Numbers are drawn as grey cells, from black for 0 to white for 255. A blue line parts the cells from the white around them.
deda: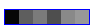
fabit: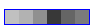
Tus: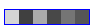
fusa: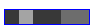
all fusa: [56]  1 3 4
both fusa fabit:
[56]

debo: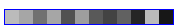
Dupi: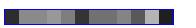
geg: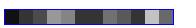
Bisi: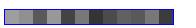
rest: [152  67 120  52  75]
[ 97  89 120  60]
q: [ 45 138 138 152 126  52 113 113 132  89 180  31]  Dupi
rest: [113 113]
[132  89 180  31]
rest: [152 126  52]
[113 113 132  89 180  31]
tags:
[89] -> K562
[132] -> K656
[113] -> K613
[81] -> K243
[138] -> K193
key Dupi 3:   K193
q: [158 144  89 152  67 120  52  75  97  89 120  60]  Bisi
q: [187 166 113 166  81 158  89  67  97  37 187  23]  debo

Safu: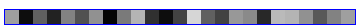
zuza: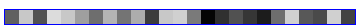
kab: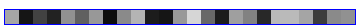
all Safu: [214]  14
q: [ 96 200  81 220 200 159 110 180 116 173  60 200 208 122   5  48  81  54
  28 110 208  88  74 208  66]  zuza

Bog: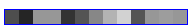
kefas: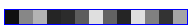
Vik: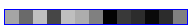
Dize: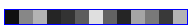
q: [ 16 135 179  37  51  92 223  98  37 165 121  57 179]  Dize
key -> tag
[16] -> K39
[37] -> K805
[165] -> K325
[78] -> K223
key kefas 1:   K39
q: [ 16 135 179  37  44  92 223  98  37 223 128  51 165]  kefas
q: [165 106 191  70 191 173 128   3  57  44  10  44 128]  Vik
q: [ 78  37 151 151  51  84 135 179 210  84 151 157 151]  Bog
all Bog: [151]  3 4 11 13

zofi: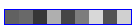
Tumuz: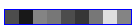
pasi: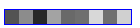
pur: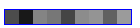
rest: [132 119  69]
[140 148  97 155]
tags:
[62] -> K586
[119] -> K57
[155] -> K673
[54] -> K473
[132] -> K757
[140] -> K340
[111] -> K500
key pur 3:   K757
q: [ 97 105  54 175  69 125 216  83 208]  zofi
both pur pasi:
[140]

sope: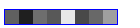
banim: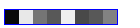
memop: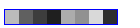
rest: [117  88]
[239  73  88 130]
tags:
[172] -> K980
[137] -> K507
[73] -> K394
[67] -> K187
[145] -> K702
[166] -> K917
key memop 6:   K702
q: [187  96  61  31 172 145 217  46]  memop
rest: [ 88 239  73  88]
[130]
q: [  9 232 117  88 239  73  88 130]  banim
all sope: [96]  1

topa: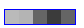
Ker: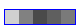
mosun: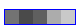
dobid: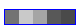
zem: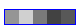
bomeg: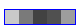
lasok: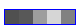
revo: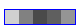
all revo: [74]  3
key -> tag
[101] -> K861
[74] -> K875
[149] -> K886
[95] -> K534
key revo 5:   K886

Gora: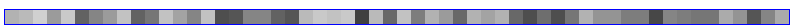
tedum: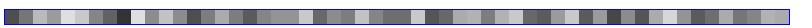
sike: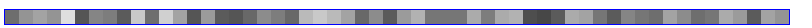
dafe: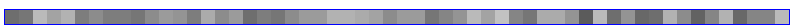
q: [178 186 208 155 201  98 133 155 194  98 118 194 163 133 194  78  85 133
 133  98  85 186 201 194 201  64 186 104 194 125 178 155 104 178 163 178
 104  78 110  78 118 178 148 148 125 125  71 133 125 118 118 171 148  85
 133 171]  Gora
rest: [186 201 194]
[201  64 186 104 194 125 178 155 104 178 163 178 104  78 110  78 118 178
 148 148 125 125  71 133 125 118 118 171 148  85 133 171]
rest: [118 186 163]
[178 125 140 125 125 118 140 155 148 125 171 140 155 110 125 118 140 155
 155 178 178 171 163 140 155 155 118 133 148 186 163 194 133 118 171 171
 148  91 186 110 148 104 110 178 140  98 133 178 104 133 133 186]
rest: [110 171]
[118 133 178 171]
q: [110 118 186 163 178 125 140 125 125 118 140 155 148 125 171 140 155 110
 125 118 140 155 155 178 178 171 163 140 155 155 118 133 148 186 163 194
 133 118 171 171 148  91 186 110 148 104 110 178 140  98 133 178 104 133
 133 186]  dafe

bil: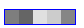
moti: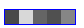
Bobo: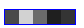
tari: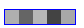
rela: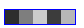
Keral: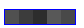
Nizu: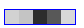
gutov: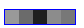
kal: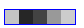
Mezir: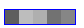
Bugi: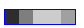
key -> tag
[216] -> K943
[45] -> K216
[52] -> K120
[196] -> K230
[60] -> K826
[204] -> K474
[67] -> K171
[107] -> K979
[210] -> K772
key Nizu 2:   K230
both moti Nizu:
[216]

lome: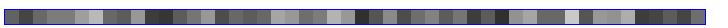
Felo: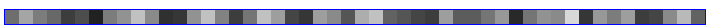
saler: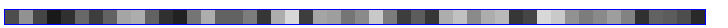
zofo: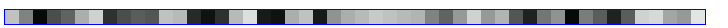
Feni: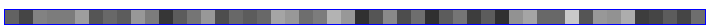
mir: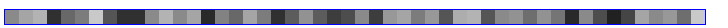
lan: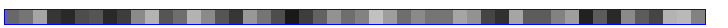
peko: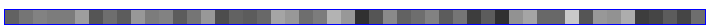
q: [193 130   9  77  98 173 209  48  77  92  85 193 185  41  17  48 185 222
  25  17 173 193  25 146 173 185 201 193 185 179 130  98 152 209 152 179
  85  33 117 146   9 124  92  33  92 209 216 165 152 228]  zofo
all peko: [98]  1 17 29
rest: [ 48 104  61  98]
[165 173  98  48  33 117 173  98  98 124  54 173 216  61 165 158 117 138
 201 124  61  92  54 173 193 138 173 185  54  69 216 201 146 124 138 158
 130  48  98  92  77  41]
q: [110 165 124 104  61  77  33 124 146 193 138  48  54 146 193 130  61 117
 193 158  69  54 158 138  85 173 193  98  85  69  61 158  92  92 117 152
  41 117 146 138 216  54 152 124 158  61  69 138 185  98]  Felo

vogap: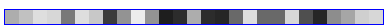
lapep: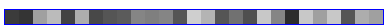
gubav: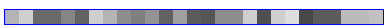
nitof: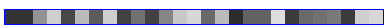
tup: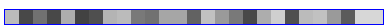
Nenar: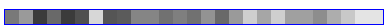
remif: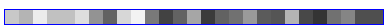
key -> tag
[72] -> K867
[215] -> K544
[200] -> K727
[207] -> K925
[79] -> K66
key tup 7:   K66
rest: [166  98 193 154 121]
[ 72 173 207  79 187 193 154  91 215 215]
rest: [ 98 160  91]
[ 85 141 141 207  79 207 222  72  91  91 187 187 193]
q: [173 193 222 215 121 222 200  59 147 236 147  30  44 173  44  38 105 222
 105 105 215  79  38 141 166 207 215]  vogap
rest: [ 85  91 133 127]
[133  85 207 180  85 113  79 200 133  44 200 160 200  85 173 160]
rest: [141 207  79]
[207 222  72  91  91 187 187 193]

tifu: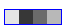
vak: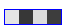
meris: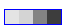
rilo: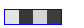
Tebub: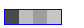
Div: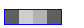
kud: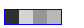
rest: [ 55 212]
[61]
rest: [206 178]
[95]

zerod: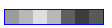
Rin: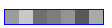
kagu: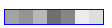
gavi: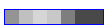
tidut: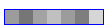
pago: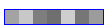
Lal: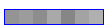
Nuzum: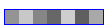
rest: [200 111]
[126 148  89 169]
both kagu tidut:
[163]
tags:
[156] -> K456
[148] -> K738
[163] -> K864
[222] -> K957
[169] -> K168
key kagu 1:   K864
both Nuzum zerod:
[95]

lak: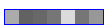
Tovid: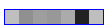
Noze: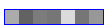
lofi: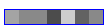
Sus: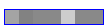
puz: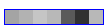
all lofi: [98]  6
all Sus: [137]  3 4 6 7
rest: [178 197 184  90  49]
[184]
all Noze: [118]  4 6

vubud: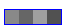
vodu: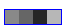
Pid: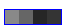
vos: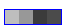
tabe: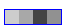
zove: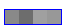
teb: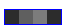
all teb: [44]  1 4
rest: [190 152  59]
[75]

